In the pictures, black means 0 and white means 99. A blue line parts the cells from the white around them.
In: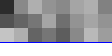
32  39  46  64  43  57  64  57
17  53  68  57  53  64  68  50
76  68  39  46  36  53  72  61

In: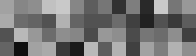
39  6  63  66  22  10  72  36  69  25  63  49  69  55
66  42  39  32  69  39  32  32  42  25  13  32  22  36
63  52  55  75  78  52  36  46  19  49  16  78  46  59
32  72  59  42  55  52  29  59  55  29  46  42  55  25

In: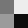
60  5
46  92

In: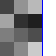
64  19  12
49  39  30
36  53  79
26  57  72

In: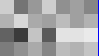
38  23  76  35  88  88  91
80  45  59  80  56  62  52
48  56  66  52  73  69  76
69  84  66  62  73  62  69

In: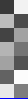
73  29
63  32
70  45
90  49
26  63
22  94
38  98
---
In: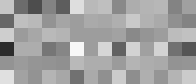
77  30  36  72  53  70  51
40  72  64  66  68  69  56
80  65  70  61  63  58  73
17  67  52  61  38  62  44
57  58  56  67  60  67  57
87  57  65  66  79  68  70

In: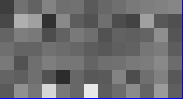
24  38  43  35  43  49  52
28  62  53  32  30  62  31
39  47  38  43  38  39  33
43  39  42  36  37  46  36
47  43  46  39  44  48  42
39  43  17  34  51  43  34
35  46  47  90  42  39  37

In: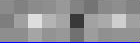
54  54  59  45  55
49  86  64  63  80
55  64  59  61  57

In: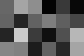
40  55  22
39  38  37
14  23  31
52  11  15

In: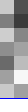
78
49
80
55
41
62
78

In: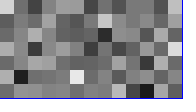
82  26  61  27  32  47  74
36  42  39  47  54  53  62
41  68  38  39  55  33  39
67  23  61  24  28  59  85
41  65  43  39  63  22  41
68  43  48  42  35  55  52
42  56  52  50  72  10  37
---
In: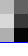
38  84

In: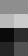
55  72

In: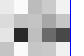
94  65  74  97

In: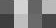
72  41

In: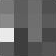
31  43  24  36

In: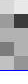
90  60

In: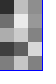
55  91  67
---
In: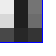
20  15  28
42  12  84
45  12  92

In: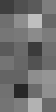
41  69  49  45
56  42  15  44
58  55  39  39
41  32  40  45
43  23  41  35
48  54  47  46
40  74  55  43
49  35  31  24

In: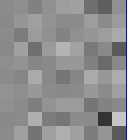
35  58  48  62  68  62  45  62  54
77  20  54  54  46  48  68  54  53
53  51  46  60  60  57  49  54  56
62  54  59  54  53  54  59  55  57
67  59  66  52  46  53  66  52  54
53  41  50  59  59  53  52  57  55
35  53  47  63  70  60  43  62  53
66  61  58  56  51  56  60  48  54
60  54  61  54  54  57  62  58  53
56  37  43  62  61  56  50  55  54

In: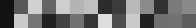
36  44  43  13  79  30  86  21  44  26  13  46  79  7
53  47  19  54  72  23  17  74  70  80  39  81  34  7

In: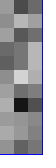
46  38  57
50  59  66
53  58  60
31  8  68
49  43  62
68  82  55
71  46  37
71  46  41
43  34  62
62  71  55
41  29  60

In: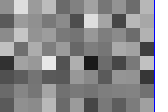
62  48  36  47  27  60  41  72  54  56  35
44  51  50  49  45  47  44  64  46  52  41
21  57  58  35  53  59  34  35  45  36  31
75  47  27  42  10  68  32  90  59  63  19
24  63  66  46  49  40  60  49  67  43  75
69  42  54  49  59  45  47  61  57  77  54
65  71  27  64  86  30  54  47  56  60  35
71  42  57  46  63  50  41  73  60  86  56
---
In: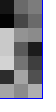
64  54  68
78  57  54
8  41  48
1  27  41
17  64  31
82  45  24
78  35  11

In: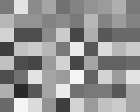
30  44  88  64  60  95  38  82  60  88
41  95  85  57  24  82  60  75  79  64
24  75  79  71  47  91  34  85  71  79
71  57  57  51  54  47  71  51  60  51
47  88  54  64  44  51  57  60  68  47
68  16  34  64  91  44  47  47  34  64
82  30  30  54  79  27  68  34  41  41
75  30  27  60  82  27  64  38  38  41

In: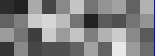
38  49  79  83  73  45  13  35  31  45  57
17  13  66  27  53  76  45  57  63  38  69
20  53  27  31  31  38  63  38  90  60  42
60  45  24  79  60  76  49  69  79  53  35

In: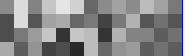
30  47  60  77  20  77  73  20  69  51  51  36  44
66  36  57  26  30  16  73  40  57  60  36  44  36
54  85  51  77  89  81  40  54  63  54  73  63  47
30  85  33  63  66  40  47  26  47  69  33  44  33

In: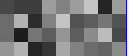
42  11  46  36  58  36  54  73  28
28  24  24  61  50  61  76  14  61
42  69  17  50  76  32  36  46  32
58  69  14  21  65  50  42  39  54

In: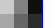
65  40  17
79  50  6

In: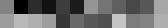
61  72  68  61  21  41  34  31  76  48  51  68
51  0  17  7  24  11  58  45  37  28  34  65
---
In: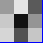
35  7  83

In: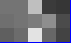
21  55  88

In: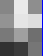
55  89  47

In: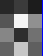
11  95  52

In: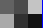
76  19

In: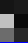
10  75

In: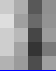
56  41  72  80

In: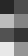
30  73
